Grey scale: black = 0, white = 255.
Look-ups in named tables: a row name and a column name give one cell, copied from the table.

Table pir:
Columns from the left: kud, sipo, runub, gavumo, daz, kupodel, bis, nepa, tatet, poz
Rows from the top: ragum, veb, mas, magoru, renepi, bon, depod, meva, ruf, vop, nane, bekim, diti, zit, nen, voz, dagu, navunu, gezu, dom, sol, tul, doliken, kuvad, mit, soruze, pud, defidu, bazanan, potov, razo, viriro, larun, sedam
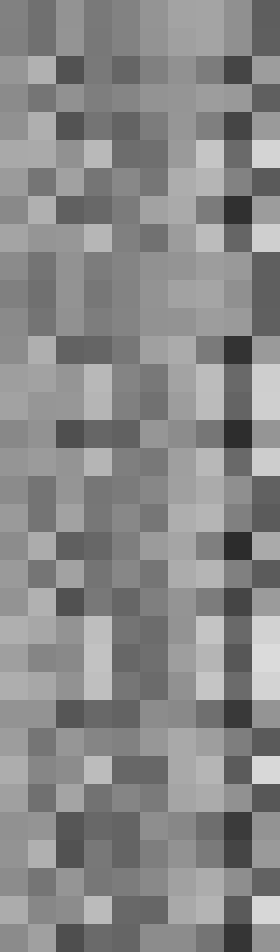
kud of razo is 147
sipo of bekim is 116
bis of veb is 160
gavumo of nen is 181
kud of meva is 137
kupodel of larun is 102

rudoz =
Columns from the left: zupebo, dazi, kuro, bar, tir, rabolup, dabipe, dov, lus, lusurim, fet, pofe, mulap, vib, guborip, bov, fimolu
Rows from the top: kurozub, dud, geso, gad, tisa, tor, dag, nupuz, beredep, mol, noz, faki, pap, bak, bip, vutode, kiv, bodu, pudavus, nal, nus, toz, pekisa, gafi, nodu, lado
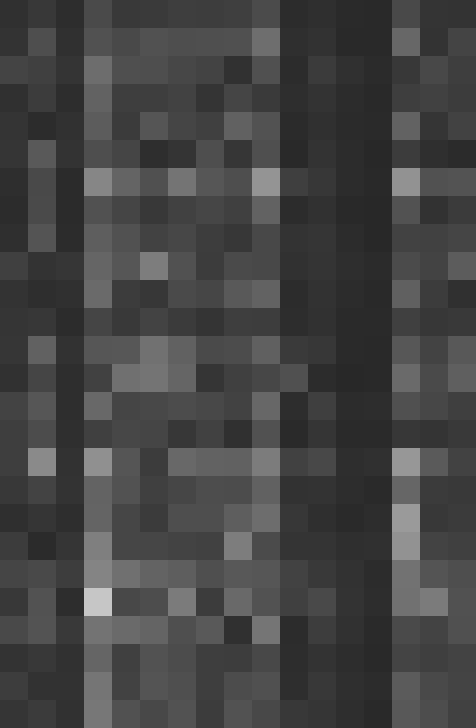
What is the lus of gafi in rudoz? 61
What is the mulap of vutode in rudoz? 42
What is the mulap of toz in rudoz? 51
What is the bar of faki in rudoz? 69
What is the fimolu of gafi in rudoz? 67
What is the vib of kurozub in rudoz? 41
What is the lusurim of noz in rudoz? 98
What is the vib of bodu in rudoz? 42
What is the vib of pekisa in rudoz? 42
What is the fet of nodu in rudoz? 46
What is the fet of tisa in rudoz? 43
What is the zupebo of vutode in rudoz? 62
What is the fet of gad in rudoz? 46
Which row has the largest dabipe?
toz

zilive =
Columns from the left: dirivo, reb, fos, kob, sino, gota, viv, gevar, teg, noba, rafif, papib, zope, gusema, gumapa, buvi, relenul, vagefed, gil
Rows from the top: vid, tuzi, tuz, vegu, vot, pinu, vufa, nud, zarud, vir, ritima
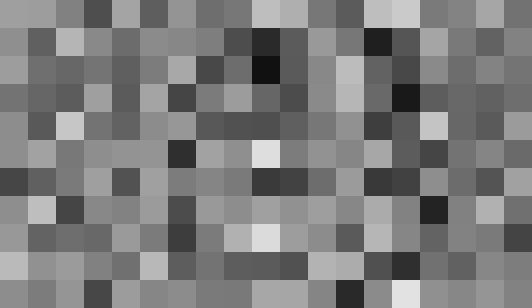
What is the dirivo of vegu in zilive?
115
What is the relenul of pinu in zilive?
115
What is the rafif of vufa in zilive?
66
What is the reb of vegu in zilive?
102
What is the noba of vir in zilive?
91
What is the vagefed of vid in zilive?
166
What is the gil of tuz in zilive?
116
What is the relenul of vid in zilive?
131
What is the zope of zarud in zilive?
90
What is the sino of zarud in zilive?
154
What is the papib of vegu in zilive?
138
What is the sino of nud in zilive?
130
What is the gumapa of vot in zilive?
89
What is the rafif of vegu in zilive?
76
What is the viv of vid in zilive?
148
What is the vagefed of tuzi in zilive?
98

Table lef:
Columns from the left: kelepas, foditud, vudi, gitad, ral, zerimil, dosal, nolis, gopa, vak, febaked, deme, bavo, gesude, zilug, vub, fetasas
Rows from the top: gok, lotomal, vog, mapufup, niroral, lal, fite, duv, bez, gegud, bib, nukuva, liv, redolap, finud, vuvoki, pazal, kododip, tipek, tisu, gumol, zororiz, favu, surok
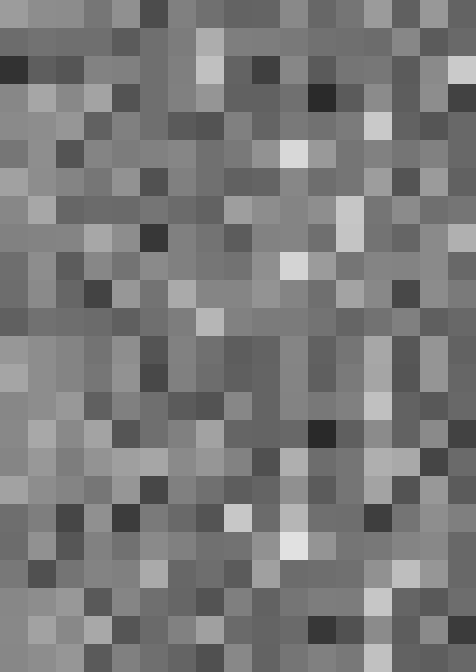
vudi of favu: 136
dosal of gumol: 103
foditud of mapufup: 166
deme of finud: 120
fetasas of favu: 59
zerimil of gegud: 138
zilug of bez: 101
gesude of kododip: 163
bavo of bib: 163
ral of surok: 128
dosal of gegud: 128
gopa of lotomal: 126
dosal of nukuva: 125
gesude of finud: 192
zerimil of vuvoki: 111
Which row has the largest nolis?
vog

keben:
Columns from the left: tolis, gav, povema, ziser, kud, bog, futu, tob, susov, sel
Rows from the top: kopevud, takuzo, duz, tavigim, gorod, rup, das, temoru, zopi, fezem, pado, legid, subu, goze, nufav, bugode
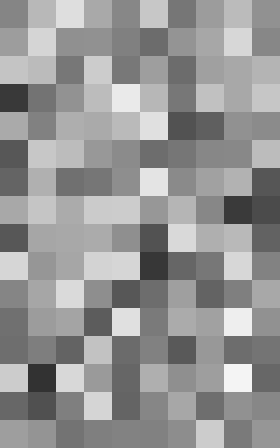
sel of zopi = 98
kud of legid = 224
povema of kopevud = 222
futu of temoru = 181
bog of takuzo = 108
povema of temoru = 171
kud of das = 142
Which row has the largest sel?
tavigim

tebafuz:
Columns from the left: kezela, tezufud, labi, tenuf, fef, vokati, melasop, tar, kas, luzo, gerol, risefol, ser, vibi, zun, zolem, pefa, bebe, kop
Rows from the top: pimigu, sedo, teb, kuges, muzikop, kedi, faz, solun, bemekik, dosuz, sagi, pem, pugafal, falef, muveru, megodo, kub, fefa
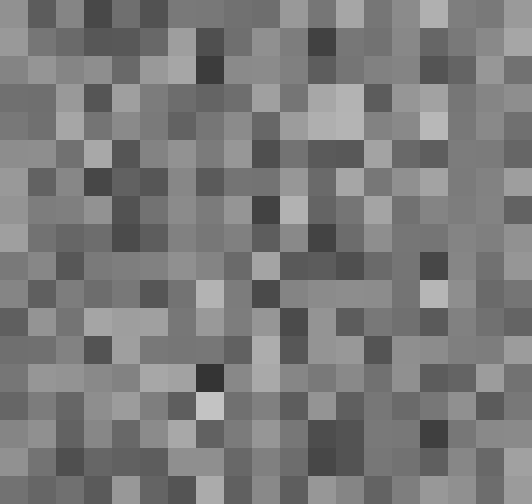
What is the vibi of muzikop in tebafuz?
130
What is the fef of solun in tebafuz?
82
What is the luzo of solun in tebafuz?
66
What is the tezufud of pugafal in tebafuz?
112
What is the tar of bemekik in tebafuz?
119
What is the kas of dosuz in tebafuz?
106
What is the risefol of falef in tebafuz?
121
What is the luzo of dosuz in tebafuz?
164
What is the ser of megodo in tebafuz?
83
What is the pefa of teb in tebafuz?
100
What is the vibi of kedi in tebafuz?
163
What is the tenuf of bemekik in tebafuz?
109
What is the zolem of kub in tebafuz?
95
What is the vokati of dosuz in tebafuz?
129
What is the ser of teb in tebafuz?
117
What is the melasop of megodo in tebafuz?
168
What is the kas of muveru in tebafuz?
112

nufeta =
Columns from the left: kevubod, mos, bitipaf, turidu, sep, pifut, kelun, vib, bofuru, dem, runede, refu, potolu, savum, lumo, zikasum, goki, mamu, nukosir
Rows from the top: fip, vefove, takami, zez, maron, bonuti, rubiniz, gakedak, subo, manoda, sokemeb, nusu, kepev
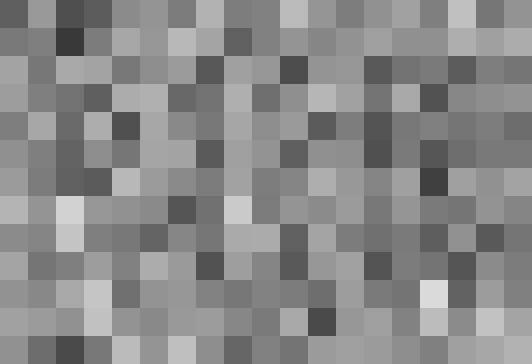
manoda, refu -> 151
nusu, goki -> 139
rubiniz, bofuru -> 162
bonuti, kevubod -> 144
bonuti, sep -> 118
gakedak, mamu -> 147
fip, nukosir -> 147
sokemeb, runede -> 124
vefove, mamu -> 160
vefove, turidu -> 124

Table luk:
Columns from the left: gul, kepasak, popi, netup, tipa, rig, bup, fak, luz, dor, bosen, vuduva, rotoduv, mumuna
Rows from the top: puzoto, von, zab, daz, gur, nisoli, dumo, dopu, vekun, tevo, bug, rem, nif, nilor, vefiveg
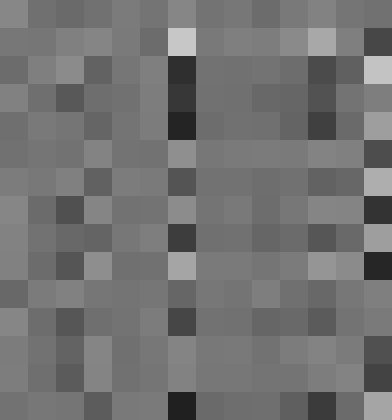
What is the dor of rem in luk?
102
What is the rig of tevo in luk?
113
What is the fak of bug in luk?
119
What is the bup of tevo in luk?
165
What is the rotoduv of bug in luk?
119
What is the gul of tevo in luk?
129
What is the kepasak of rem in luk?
109
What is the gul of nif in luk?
124
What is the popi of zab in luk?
139
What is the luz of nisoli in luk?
122
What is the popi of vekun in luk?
104
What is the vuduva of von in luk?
168
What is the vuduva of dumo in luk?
98
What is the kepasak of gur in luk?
121
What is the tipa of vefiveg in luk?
121
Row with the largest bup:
von

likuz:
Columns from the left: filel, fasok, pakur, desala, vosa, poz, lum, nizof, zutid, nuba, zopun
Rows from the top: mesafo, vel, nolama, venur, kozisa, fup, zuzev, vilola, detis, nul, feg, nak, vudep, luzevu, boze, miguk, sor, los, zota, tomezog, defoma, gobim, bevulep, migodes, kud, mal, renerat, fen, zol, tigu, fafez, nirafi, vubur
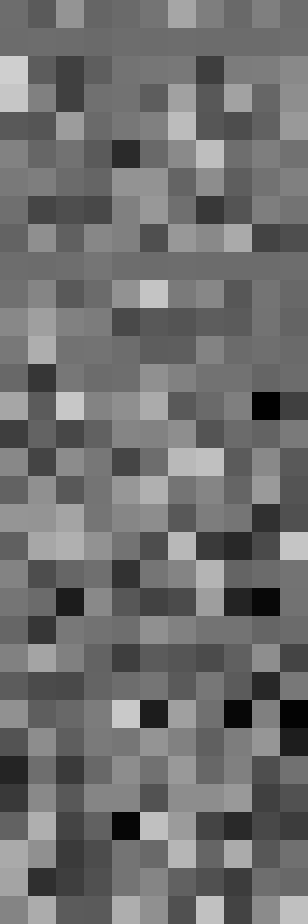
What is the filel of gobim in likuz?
117
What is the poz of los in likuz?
176
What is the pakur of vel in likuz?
108
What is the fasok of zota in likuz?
148
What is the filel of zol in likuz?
57
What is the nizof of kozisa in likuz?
86
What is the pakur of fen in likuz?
58
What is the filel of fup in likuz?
130
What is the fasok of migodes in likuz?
164
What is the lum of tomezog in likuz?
184
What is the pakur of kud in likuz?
73
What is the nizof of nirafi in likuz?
80
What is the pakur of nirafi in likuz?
62
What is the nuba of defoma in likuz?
107

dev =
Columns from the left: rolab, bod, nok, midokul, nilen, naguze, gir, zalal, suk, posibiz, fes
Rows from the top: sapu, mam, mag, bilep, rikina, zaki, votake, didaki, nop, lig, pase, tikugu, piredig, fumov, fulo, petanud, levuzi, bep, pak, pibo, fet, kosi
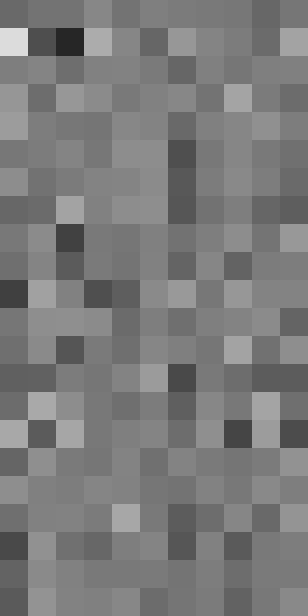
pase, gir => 153
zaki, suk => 134
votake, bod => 114
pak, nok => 130
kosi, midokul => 128
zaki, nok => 132
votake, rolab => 141
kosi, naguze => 108
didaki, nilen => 141
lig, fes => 125
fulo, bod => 169
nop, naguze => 128
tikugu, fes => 100
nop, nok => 65
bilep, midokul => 139
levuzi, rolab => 101
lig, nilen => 116
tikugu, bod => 142
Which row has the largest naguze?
fumov

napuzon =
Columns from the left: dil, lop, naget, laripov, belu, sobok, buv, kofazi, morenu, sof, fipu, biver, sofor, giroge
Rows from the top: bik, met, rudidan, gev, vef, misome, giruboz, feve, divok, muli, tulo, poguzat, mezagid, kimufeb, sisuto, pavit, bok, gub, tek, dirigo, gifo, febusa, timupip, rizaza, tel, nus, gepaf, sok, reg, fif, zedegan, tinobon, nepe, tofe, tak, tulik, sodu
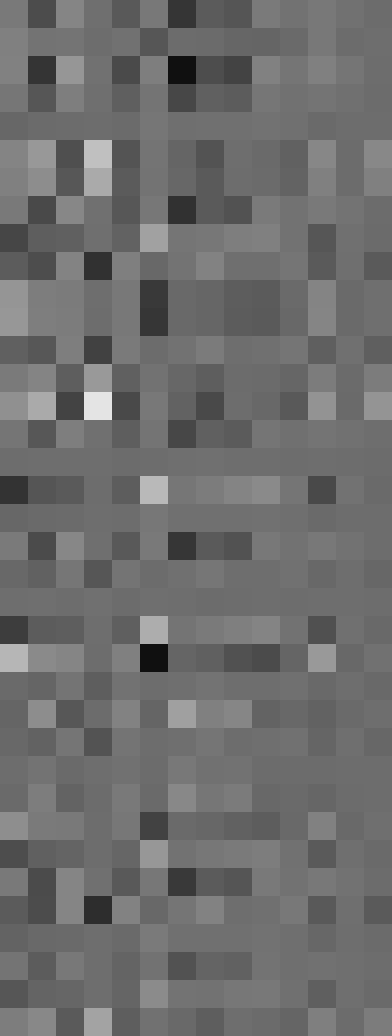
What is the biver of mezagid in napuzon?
95
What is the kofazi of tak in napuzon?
100
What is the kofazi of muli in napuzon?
130
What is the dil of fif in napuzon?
142
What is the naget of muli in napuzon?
131
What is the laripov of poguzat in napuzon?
109
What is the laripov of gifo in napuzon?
86
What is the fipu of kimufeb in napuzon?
102

